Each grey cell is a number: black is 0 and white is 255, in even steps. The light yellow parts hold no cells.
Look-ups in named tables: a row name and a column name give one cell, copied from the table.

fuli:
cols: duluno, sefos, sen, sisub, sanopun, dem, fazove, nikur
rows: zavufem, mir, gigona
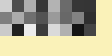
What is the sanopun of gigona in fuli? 218
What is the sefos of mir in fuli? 171
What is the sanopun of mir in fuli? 154
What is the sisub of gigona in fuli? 60
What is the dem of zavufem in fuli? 107
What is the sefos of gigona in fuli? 33
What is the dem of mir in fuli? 104
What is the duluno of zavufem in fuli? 208
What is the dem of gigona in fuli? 176
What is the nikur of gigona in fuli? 68

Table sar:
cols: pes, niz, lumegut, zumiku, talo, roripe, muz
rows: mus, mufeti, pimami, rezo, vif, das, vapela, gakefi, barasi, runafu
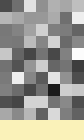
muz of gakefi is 199
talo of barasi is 115
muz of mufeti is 238
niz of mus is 111
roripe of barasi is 137
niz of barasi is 69

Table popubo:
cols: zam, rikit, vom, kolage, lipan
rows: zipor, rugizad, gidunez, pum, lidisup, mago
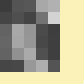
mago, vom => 152
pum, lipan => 63
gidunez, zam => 99
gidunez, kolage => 75
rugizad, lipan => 211
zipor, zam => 60
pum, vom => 150
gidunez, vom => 149
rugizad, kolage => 115
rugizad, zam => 69
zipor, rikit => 84
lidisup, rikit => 145
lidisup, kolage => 80
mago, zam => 70
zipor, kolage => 168
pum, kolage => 72
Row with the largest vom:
lidisup

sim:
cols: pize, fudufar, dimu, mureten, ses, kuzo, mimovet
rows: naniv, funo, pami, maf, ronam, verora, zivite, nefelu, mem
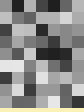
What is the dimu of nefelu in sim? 60
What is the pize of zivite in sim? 61
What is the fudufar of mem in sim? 102
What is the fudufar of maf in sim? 166
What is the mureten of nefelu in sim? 153
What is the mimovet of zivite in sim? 154
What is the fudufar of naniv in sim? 33
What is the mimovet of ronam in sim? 169
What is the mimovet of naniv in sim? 183

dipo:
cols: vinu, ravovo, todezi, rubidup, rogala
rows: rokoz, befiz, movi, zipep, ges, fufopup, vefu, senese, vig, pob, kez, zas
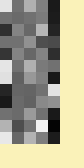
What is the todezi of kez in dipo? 115
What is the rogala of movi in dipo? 36
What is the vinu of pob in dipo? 113
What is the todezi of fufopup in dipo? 176
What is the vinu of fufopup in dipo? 229
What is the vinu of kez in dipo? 179
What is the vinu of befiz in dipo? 113
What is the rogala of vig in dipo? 144
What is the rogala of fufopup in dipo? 113
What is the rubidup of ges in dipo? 131
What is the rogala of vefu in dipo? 24
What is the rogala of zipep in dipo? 75
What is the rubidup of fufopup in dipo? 122
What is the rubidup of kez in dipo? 242
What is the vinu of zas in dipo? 232
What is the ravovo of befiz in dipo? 106
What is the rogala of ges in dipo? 46
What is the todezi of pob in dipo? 154
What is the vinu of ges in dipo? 53
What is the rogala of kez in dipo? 4

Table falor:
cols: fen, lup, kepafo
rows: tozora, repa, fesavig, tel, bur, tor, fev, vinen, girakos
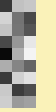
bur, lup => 177
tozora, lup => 193
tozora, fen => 56
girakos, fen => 206
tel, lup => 151
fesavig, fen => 195
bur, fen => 9
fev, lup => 208
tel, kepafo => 231

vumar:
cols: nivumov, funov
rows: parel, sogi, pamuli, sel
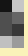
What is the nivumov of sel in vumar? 192
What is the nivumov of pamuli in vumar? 79
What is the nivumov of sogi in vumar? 79
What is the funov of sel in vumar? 155
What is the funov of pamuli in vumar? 56
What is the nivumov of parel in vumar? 20
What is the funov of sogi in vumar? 102
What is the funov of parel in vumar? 198

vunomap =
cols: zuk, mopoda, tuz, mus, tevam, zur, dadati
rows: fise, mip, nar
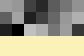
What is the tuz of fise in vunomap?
65
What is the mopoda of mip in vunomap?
163
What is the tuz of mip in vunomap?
32
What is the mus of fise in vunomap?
40
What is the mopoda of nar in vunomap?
0
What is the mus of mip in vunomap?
65
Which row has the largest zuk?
fise

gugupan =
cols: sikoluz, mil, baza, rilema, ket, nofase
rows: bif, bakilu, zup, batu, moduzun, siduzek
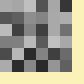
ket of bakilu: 169
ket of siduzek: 149
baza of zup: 131
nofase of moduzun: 107
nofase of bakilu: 173
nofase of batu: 168
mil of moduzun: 183
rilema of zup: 64
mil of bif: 166
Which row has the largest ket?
batu

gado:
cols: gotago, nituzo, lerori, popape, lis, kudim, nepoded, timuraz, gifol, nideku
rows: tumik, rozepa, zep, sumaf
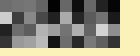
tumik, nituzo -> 115
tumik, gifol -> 34
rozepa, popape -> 73
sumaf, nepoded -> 40
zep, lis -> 158
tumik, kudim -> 103
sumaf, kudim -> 109
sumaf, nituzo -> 153
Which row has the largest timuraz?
sumaf

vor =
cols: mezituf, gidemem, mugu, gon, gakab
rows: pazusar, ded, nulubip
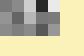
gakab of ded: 123
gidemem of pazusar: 138
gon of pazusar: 40
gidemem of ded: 101
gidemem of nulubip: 127
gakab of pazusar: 234
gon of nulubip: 88
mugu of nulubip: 138
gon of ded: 120
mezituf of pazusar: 121
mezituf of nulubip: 138
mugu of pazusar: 206
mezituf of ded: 148
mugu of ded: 183
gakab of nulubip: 151
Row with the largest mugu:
pazusar

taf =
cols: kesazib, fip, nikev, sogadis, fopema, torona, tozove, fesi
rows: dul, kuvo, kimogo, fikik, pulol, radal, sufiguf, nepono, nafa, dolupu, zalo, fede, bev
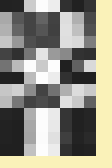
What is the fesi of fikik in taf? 125
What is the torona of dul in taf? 48
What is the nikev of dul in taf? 204
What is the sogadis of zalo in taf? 252
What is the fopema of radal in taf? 253
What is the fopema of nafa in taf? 65
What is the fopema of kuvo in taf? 66
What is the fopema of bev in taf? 236

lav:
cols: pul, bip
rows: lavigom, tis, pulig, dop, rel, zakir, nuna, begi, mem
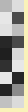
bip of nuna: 39
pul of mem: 193
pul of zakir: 48
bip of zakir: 231
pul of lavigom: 182
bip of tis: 76
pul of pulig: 225
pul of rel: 31
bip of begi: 139
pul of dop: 39
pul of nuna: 230
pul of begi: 35
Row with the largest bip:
zakir

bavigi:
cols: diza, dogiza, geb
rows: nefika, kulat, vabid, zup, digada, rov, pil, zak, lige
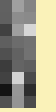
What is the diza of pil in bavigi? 66
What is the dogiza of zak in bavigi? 150
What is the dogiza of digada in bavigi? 98
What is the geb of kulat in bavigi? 138
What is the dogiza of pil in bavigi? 211
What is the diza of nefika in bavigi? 97
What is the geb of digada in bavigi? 114
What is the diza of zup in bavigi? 95
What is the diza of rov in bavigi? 60
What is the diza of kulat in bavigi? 96
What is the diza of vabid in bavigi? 65
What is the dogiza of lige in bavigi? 148
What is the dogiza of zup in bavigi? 108
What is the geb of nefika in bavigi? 132
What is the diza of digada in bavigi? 80
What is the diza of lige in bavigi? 81
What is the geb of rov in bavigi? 95
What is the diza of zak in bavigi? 19
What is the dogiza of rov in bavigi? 100

